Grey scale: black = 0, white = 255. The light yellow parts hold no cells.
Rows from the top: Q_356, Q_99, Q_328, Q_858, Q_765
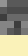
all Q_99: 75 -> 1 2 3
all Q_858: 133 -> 0 1 3
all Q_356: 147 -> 0
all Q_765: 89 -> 1
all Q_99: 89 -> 0
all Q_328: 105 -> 1 2 3
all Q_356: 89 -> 1 2 3

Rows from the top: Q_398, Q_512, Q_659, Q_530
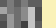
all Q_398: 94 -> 0 2 4 5
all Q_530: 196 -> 4
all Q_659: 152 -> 1

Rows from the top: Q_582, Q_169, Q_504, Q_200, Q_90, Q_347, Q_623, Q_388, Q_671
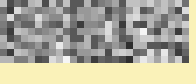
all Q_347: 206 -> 15 20 21 25
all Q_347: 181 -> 0 4 9 12 19 26
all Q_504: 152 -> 12 14 16 24
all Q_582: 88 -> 3 10 11 13 17
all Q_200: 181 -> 9 21
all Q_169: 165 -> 3 13
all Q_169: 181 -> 8 14 22

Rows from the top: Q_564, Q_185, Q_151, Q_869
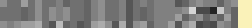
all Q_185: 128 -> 8 13 17 22 23 24 25 32
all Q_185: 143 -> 5 7 9 14 26
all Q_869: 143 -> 0 2 15 19 26 31

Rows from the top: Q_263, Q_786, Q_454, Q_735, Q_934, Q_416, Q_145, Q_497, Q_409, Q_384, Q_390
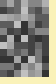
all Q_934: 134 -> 0 5 6
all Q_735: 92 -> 0 1 6
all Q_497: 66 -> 0 4 6
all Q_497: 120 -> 1 3 5
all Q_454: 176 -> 0 3
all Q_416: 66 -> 0 4 6
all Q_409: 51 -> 0 1 3 6

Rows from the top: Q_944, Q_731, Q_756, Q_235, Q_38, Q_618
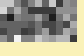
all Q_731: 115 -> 1 3
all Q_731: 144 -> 8 9 10
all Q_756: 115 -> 3 4 8 10
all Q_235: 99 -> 0 1 2 3 8
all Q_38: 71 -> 0 4 7

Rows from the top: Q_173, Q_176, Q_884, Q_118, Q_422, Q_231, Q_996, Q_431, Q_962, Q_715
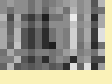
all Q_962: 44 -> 6 10
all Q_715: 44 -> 9 13
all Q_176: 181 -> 10
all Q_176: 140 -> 0 2 3 5 7 11
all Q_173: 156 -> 1 9 12
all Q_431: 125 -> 2 3 5 6 8 11
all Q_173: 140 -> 0 2 3 5 8 11

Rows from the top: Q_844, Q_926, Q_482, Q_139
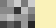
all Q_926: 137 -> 0 1 4
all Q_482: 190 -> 1
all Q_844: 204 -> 2 4
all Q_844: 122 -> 0 3
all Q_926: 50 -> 2

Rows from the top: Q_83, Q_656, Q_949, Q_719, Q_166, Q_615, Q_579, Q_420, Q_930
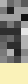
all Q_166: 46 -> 0 1 2
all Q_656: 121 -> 0
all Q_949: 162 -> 0 1 2
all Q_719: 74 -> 0 2

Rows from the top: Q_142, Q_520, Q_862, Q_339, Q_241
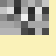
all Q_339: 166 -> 0 1 4 5 6
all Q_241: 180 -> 0 1 2 5
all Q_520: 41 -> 2 4
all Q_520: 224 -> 1 5
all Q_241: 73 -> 3 6
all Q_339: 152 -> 2
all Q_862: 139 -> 0

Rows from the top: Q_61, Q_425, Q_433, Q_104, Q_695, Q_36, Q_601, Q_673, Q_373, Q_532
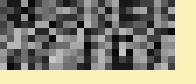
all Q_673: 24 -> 12 21
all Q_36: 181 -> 2 8 11 14
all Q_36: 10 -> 7 16 18

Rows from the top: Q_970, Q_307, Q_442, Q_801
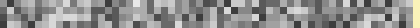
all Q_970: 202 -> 12 22 24 33 34 36 58
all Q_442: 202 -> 8 12 19 52 54 56
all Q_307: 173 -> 12 19 20 22
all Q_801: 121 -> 3 12 20 26 28 34 45
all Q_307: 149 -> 9 39 44 46 47 49 55 58
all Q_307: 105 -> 0 5 21 23 28 51 53 54

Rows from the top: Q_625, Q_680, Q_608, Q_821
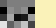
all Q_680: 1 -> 0 4
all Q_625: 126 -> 1 2 3 4
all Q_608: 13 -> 2

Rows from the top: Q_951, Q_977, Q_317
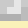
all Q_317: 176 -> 0 1 2
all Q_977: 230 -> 1 2
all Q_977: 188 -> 3
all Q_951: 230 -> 2
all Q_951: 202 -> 0 1 3

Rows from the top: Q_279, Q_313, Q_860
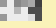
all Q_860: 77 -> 5
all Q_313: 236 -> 0 1 3
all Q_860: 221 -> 4
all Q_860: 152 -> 0
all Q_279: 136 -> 2
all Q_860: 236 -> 1 2 3

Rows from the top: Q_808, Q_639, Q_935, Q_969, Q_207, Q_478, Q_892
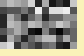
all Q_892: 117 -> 3 7
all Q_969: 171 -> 2 5 9
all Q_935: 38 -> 0 3 6

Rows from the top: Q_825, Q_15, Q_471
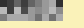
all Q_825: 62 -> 1 3
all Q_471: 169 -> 1 2 3 6 8
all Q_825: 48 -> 0 8
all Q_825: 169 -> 7
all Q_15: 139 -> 5 8
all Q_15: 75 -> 3

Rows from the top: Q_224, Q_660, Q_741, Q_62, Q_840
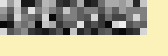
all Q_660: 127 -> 5 7 10 12 13 18 19 20
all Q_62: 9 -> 0 5 15
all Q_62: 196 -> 6
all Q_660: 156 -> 0 17
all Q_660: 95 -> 1 3 8 11 16
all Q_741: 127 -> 0 3 9 10 18 20
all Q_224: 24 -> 3 4 12

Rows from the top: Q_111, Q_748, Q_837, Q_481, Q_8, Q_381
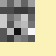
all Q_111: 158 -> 0 2 4
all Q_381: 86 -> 0 4
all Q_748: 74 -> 0 1 4

